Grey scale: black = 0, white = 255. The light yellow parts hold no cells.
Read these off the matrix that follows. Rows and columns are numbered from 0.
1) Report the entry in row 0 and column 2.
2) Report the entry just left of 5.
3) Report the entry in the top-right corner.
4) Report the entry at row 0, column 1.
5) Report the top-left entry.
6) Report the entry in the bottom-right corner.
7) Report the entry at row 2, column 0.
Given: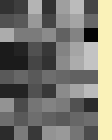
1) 180
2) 131
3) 69
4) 62
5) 50
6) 75
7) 172

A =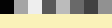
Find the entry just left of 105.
187
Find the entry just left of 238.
165

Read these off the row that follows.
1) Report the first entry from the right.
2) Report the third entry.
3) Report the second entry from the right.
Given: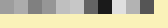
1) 85
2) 128
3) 179

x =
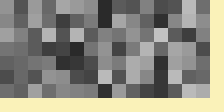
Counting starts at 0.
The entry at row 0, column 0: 147
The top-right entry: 110
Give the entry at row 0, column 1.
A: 83
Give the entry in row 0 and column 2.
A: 154
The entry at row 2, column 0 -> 160
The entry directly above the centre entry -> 129
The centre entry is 147
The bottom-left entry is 110
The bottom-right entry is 172
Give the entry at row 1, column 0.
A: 135
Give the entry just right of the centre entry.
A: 68
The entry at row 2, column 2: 91
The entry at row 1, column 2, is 160
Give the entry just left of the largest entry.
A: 116
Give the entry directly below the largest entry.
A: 104
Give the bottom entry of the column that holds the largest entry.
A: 55

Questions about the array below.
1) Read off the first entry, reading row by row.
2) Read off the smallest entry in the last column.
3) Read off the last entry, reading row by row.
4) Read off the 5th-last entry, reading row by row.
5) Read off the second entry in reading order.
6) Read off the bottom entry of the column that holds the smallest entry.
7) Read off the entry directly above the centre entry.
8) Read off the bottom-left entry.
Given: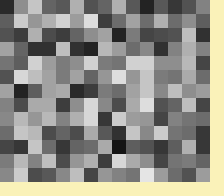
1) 42
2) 49
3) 156
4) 229
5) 142
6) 130
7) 150
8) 136

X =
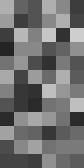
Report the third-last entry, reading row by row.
144
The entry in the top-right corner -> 61
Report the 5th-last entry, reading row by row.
68
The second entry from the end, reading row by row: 106
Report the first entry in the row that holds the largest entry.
61
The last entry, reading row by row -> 91
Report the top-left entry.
175
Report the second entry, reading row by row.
99
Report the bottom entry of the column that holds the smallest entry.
68
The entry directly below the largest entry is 144
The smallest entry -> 36
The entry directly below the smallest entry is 114
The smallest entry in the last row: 61
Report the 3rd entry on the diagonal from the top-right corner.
198
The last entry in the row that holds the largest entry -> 206

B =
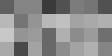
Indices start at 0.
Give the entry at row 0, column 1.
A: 132
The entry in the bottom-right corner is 132
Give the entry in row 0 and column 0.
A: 96
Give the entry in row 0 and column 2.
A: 132
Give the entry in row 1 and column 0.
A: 184
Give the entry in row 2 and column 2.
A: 155
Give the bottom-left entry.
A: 169
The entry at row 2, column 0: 200
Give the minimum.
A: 58
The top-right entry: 81

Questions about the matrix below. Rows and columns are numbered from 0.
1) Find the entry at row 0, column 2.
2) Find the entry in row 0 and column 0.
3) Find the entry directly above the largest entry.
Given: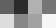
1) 177
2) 97
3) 117

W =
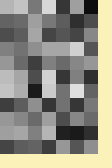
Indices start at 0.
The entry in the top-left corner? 181
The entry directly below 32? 151
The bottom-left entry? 69
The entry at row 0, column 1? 195
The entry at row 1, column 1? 106
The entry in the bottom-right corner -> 143
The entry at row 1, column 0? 99
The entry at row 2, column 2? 166
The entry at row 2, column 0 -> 77
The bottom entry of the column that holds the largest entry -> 85
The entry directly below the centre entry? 202
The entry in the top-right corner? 13
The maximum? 223
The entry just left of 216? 120
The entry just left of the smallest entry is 159
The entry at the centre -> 209
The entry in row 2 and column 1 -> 93

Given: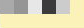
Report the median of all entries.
170
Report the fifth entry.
204

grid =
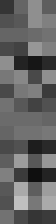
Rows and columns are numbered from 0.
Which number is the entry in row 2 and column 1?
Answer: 101
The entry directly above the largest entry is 170
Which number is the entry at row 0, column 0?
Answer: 53
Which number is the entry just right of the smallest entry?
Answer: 35
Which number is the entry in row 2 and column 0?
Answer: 101
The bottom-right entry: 59
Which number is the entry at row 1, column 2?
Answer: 143
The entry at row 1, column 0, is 81
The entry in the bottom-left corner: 114
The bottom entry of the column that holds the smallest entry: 53
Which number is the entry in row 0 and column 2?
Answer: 143
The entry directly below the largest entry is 73
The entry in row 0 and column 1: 101
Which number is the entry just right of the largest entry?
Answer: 120
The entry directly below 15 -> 94
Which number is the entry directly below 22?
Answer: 73
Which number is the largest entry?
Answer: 192

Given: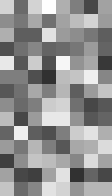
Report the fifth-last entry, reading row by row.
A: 226
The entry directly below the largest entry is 112
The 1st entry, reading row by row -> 211
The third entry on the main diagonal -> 94
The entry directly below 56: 134
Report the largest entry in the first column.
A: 232
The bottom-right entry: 182
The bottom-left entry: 196
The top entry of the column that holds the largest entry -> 254
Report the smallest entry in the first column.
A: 63
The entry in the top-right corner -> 162
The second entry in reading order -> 106
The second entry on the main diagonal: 119
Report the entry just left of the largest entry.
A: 211
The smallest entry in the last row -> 106
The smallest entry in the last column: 56
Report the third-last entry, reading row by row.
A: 147
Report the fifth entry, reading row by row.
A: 175
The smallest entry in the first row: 71
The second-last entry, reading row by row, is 182
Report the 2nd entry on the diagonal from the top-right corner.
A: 211
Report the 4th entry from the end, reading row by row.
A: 211

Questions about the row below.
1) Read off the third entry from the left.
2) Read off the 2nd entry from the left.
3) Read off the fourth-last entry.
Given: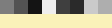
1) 20
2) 83
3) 63

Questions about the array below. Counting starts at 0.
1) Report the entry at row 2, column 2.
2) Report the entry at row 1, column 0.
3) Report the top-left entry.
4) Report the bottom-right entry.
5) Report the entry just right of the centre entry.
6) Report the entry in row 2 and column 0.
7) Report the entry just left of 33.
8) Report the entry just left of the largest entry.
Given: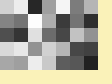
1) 224
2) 132
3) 209
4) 33
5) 71
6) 79
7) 87
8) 116

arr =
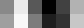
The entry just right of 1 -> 65
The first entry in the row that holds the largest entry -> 159
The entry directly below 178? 199
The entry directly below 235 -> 248

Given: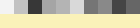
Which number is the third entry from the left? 55
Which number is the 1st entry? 243
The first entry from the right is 102
